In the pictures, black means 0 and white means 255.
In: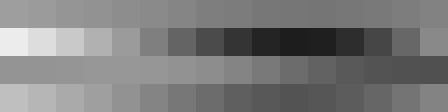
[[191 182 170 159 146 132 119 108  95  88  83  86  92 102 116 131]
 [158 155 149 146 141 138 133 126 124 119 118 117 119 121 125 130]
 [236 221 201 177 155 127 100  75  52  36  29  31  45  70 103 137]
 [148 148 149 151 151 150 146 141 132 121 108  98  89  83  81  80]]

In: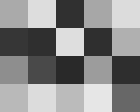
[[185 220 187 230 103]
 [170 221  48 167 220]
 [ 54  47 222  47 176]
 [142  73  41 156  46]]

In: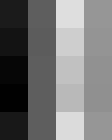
[[ 24  94 219 150]
 [ 27  94 222 150]
 [ 19  92 206 148]
 [  6  94 193 145]
 [  1  94 185 144]]

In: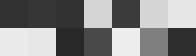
[[234 231  41  73 237 127  45]
 [ 49  54  49 213  59 213 230]]

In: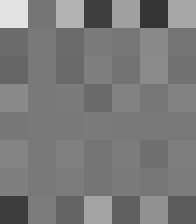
[[ 61 124 100 163  96 145  92]
 [227 117 179  62 160  53 167]
 [108 121 107 122 118 137 116]
 [101 121 105 127 115 139 113]
 [138 120 123 106 129 118 130]
 [119 121 121 123 120 121 120]
 [132 120 128 116 124 112 126]
 [127 120 124 117 123 118 124]]

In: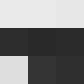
[[222  52  47]
 [234 234 231]
 [ 45  41  43]]
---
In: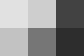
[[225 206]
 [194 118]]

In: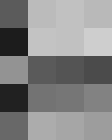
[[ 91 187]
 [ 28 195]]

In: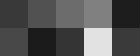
[[57 81]
 [72 27]]

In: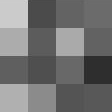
[[203  75]
 [172  92]]

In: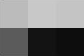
[[187 200]
 [ 91  19]]

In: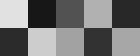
[[225  23]
 [ 43 205]]
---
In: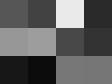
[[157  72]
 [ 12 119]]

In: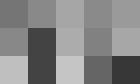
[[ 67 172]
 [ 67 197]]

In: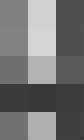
[[211  81]
 [178  89]]

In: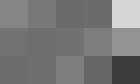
[[111 114]
 [110 126]]

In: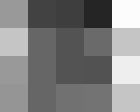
[[102  83]
 [102  83]]

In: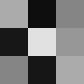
[[225 151]
 [ 22 171]]

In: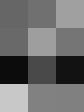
[[158 117]
 [ 73  18]]
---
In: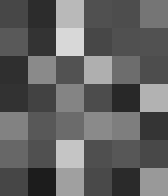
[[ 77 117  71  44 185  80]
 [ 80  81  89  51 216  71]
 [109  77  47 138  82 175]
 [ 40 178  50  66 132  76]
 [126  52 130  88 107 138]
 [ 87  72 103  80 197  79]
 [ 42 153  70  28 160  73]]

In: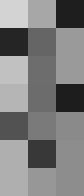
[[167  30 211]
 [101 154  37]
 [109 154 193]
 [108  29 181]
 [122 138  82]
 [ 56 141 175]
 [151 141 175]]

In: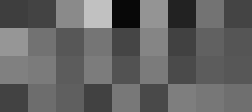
[[115  68  62  67 138 193   8 148  34]
 [ 97  85 150 114  87 117  69 133  65]
 [ 92  87 128 123  92 124  82 123  74]
 [119 111  66 109  95  65 120  73 126]]

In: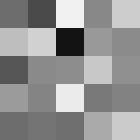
[[136 205 109  74 241]
 [153 139 190 209  19]
 [200 144  86 138 141]
 [121 130 155 132 235]
 [170 203 109 116 111]]

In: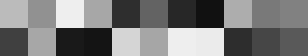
[[121 129 187 145 238 167  46  99  39  17 173]
 [ 70  89  64 167  25  20 213 166 238 235  45]]

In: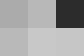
[[184  44 171]
 [200 198 185]]

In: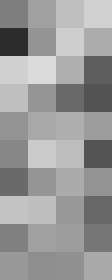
[[191 209 126 160]
 [206 172  44 148]
 [175  94 208 219]
 [105  83 192 149]
 [174 157 147 168]
 [189  84 135 202]
 [171 147 106 149]
 [153 103 195 190]
 [157 118 128 160]
 [145 169 153 142]]
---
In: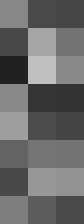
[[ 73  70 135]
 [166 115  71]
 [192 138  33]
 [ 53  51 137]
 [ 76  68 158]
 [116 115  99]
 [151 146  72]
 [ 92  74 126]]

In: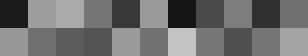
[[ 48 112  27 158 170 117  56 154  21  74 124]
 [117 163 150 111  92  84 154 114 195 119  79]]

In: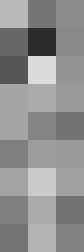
[[118 140 186]
 [ 44 136 102]
 [220 148  86]
 [170 153 165]
 [132 114 165]
 [156 153 127]
 [203 159 164]
 [171 113 128]
 [178 131 115]]

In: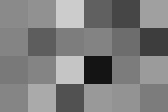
[[ 70 160 138 145 204  96]
 [109  61 132  93 125 131]
 [124 155 121 132 197  20]
 [147 124 133 170  81 153]]

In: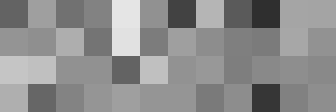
[[165 164  99 159 113 130 229 145  66 181  90  47]
 [167 146 148 143 174 116 225 124 159 141 127 123]
 [142 137 197 192 145 145  99 192 146 152 126 137]
 [129 142 175 102 131 149 159 149 149 122 141  54]]

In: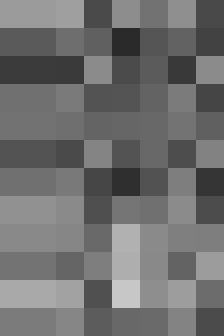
[[143  73 155 155 159  74 141 114]
 [ 98  66  90  90 110  96  42  85]
 [ 57 139  59  59  58 139  75  91]
 [123  69 112 112 122  83  84  99]
 [115  96 114 114 111 100 102 104]
 [ 77 130  83  83  74 132  83 104]
 [126  53 112 112 121  70  47  82]
 [139  76 145 145 138  79 117 112]
 [127 126 137 137 134 105 177 138]
 [ 99 156 115 115 101 126 174 137]
 [157 108 169 169 162  80 199 142]
 [131  75 123 123 134  92 104 106]]
